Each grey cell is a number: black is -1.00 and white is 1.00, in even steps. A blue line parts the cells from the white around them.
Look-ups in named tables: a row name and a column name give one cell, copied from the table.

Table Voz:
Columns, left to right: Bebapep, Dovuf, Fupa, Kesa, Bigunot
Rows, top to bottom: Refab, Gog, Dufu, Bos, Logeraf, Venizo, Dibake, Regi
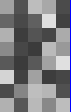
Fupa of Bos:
-0.54
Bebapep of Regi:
0.39
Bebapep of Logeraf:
-0.30
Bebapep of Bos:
0.08
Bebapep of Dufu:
0.39
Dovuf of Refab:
-0.36
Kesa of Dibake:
0.43
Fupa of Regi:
0.45
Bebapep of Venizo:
0.66
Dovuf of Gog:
-0.43
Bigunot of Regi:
0.48
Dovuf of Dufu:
-0.52
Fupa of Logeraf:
-0.30
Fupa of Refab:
0.48
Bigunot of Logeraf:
0.76
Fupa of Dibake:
0.49
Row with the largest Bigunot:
Logeraf

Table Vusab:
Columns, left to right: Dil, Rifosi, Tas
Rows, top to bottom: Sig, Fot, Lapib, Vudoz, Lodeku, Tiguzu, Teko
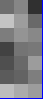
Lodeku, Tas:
0.22
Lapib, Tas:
0.07
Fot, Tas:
-0.18
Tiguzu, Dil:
-0.29
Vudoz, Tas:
-0.06
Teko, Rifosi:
0.34
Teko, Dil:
0.48

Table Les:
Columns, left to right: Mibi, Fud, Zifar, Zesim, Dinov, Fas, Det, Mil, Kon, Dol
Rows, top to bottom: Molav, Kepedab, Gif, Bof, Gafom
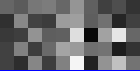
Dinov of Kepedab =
0.22
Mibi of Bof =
-0.49
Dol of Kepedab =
-0.50
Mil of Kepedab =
-0.11
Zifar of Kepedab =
-0.48
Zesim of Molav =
-0.03
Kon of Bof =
-0.77
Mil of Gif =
0.27
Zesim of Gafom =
-0.52
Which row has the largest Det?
Bof

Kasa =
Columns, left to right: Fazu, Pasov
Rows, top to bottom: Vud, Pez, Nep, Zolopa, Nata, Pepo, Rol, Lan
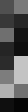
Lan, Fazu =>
-0.88
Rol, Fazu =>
0.39
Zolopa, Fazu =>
-0.71
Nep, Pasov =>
-0.85
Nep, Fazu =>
-0.13
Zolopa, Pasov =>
-0.89
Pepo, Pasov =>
0.53
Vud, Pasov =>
-0.04
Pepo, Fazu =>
-0.02
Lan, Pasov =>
-0.96
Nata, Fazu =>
-0.66
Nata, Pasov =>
0.54
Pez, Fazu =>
-0.56
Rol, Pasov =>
-0.12
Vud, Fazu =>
-0.37
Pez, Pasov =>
-0.70

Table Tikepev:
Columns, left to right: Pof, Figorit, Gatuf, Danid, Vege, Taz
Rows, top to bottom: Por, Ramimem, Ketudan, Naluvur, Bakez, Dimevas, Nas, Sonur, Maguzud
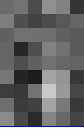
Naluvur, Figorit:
-0.70
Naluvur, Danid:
0.02
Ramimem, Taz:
-0.21
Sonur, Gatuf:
-0.50
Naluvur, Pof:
-0.21
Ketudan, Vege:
-0.24
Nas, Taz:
-0.46
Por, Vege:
0.02
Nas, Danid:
0.58
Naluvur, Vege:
-0.11
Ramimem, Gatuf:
-0.48
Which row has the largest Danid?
Nas

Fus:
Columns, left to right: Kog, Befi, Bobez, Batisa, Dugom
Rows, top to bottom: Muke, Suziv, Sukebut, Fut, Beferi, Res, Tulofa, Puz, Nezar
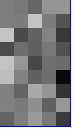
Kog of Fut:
-0.41
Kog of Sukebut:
0.54
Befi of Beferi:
0.18
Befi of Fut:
-0.14
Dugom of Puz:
0.18
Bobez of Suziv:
0.54
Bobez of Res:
-0.24
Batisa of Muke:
0.16
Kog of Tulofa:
0.00
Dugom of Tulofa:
-0.60
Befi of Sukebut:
-0.42

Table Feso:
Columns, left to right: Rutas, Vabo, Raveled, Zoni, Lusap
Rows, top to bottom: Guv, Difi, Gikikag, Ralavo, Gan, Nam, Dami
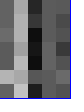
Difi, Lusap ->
-0.42
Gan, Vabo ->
0.45
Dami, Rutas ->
-0.23
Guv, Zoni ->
-0.29
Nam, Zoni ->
-0.29
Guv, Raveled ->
-0.70
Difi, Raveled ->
-0.57
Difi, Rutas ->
-0.23
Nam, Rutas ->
0.41
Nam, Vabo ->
0.32
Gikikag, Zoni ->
-0.29

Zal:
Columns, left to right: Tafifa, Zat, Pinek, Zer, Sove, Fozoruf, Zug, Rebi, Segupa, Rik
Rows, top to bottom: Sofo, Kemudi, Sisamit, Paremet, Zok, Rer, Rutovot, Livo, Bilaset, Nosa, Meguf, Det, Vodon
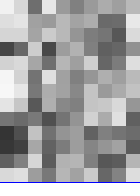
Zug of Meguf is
0.04
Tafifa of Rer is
0.92
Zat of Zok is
0.70
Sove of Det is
0.40
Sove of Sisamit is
0.44
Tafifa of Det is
-0.25
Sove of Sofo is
0.21
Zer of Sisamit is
0.59
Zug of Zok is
0.62

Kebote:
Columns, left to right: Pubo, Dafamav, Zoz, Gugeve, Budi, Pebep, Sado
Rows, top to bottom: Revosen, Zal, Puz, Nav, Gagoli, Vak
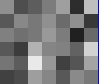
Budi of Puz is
-0.03
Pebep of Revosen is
-0.65
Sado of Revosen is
0.50
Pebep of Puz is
-0.75
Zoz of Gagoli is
0.83
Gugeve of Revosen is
-0.03
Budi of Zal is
-0.16
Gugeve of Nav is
0.04
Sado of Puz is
-0.18
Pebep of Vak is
0.08
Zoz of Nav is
0.40
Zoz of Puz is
-0.06
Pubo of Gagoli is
-0.08
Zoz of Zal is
-0.06
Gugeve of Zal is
0.13
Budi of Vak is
-0.31
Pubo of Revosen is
0.12
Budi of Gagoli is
-0.50
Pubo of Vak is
-0.49
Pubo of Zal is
-0.31

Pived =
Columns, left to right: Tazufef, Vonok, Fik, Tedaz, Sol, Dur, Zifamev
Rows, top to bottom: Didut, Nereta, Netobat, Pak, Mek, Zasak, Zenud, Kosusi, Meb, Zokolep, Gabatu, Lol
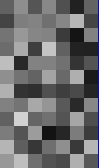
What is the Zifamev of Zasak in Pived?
-0.80
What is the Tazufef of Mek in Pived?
0.49
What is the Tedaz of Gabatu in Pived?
-0.13
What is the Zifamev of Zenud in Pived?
-0.72
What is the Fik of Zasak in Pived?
-0.22
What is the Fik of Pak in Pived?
-0.51
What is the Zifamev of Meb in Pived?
-0.39
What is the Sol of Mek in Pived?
-0.11
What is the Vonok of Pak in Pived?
0.34
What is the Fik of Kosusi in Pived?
0.32
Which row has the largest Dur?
Nereta

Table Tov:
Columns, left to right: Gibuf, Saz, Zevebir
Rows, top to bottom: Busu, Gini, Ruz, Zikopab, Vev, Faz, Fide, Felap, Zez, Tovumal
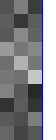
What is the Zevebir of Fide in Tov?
-0.69
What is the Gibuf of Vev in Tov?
-0.14
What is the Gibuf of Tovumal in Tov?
-0.20
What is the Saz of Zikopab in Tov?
-0.07
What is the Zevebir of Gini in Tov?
-0.27
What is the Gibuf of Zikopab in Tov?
0.20
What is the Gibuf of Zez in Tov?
-0.30
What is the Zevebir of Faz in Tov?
0.55
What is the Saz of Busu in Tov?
-0.01
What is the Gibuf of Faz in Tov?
-0.07
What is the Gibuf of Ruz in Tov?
-0.30
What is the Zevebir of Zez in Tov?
-0.01
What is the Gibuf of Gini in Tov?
-0.27
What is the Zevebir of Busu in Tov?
-0.53
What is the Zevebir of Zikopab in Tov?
0.06
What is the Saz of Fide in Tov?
-0.31
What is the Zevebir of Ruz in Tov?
-0.22
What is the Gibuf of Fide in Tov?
0.02
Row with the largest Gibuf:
Zikopab

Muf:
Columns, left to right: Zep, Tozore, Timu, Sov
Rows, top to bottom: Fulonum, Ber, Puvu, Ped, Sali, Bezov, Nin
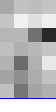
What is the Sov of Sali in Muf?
0.82
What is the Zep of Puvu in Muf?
0.43
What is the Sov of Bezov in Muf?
0.52
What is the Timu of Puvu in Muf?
-0.11
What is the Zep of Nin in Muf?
0.50
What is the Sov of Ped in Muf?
0.54
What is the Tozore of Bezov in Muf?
0.12
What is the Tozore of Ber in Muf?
0.89
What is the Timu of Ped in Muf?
0.44
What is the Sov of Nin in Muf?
0.37
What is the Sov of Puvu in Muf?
-0.69
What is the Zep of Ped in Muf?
0.50
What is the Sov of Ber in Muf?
0.87
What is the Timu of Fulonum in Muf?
0.48
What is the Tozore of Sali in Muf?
-0.16
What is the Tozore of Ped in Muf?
0.37
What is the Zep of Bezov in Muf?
0.28
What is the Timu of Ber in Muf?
0.75
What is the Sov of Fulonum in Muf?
0.54

